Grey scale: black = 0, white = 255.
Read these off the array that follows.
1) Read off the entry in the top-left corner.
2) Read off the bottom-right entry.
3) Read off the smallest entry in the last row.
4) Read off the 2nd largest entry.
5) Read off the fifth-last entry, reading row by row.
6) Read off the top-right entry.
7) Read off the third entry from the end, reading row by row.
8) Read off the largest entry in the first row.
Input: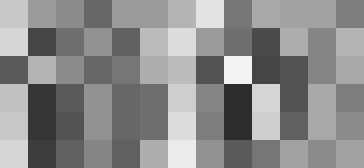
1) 199
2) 162
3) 61
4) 235
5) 90
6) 125
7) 162
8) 227

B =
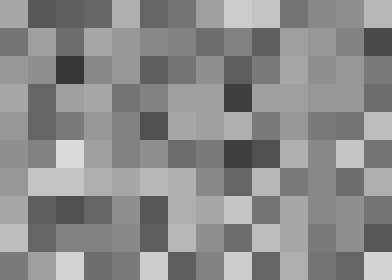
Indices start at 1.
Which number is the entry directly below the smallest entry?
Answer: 159
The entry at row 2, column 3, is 109
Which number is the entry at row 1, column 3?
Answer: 94
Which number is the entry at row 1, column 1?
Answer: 167
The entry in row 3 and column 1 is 151
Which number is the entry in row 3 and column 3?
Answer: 54
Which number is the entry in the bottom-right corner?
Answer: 211
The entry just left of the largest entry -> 130
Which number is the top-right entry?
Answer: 183
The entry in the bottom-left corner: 122
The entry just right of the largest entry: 159
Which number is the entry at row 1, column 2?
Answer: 87
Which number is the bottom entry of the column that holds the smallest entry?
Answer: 211
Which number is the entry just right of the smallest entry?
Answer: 136
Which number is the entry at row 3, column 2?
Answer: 143
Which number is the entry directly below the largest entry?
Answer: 196
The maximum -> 218
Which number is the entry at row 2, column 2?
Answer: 159

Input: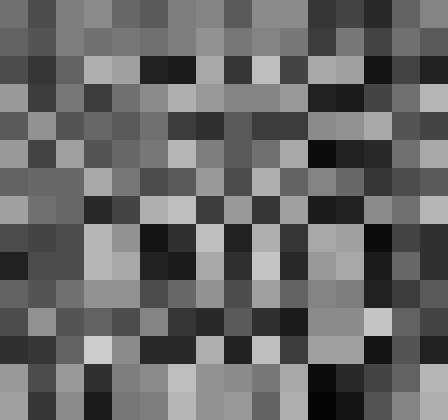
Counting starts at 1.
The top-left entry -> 112
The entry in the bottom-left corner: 160
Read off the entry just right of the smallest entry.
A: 20
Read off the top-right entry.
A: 132
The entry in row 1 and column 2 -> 76
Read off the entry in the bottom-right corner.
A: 175
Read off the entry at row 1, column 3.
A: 125
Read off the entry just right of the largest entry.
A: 139
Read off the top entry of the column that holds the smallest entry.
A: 54
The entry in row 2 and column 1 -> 98
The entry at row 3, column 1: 76
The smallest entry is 5
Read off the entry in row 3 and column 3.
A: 98
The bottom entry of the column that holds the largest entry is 27
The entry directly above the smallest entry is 12
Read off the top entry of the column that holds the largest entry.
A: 139
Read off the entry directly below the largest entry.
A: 48

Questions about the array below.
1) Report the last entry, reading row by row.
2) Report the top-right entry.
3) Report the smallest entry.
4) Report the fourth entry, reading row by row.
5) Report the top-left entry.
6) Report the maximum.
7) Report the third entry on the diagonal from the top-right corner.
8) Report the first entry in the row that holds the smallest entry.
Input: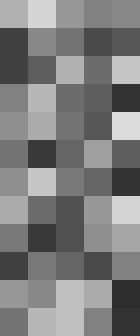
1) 51
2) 136
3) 45
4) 129
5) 177
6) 220
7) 177
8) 151

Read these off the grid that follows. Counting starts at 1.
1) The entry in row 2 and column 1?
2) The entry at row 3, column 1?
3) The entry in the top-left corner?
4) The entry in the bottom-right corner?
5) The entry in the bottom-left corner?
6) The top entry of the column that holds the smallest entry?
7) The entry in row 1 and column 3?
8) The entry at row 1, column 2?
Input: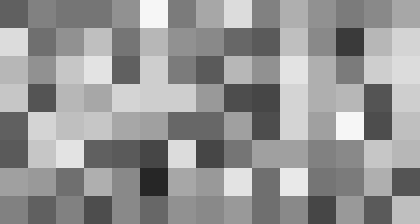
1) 220
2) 183
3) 96
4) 191
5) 129
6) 246
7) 117
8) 129

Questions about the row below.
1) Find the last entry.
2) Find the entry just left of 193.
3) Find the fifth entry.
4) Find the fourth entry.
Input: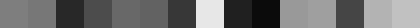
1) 193
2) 179
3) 104
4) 76

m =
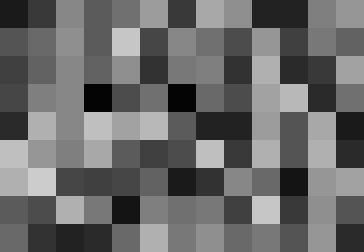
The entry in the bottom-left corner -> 105
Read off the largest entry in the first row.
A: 168
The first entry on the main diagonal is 26
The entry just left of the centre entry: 184
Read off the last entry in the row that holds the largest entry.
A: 162
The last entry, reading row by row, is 42
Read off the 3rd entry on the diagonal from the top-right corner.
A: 42
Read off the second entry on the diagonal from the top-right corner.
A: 120
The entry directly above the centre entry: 4
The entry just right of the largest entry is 70
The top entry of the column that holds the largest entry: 57
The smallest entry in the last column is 26
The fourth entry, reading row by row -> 91
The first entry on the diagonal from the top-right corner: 150
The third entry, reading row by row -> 135
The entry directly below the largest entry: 76
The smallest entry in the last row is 34
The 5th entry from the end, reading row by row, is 105
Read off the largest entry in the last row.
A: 176
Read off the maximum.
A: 204
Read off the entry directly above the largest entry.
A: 150

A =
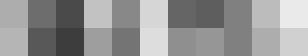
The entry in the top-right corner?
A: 234
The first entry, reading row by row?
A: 173
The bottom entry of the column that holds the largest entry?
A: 208
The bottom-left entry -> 181
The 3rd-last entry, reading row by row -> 128
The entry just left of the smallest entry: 88
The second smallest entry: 74

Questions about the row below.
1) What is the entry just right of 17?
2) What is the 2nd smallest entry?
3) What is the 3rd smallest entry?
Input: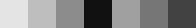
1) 160
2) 66
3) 118
